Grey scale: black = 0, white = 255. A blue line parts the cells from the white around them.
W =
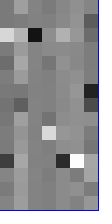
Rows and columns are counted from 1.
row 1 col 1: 122
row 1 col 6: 144
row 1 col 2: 159
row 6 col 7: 126
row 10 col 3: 130
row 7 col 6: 150
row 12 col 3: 130
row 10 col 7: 124
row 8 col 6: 145
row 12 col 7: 166
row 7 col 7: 34
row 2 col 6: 147
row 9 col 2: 159
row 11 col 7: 118
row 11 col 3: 131
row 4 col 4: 138
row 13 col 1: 133
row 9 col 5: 141
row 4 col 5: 139
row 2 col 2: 125
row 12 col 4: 129
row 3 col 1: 215
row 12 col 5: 43
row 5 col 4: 118
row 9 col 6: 144
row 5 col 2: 167
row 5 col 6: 136
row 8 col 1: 115
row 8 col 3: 131
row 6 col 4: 128

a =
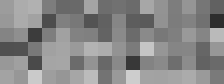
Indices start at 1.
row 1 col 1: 156
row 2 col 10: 93
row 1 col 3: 177
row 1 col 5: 104
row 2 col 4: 77
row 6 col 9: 153
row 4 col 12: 150
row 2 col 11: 90
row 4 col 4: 161
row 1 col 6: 105
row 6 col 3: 202
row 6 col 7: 187
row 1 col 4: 125
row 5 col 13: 110
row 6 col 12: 162
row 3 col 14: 153
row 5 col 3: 74
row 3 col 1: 132
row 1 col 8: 109
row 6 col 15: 154
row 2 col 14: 130
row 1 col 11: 167
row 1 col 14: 149
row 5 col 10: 56
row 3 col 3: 60
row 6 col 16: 122
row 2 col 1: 152

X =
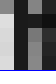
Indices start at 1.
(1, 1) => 135
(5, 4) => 31
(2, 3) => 28
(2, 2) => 26

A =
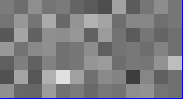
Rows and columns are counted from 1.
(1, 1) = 123
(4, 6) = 119
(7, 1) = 144
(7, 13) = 111
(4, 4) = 143
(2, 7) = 178
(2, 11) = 134
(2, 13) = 118
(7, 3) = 102
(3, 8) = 155
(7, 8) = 120
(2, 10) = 134
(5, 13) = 189
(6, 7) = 112
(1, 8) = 78
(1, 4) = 117
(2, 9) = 110
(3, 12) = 101
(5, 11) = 118
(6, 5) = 224
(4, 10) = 120
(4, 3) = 137
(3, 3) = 97
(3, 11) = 118
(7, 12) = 116
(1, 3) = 142
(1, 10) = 91
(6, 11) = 134

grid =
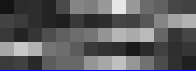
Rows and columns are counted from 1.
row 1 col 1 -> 20
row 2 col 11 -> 87
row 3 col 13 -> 53
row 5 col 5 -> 103
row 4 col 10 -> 25
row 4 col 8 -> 50
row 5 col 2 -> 65
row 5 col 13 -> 48
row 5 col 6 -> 104
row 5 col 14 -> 32
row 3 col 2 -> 36
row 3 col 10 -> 170
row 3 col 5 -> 95
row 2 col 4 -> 36
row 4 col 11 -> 42
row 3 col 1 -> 56
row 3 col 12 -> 102
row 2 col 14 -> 178
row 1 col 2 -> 43
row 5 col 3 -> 41
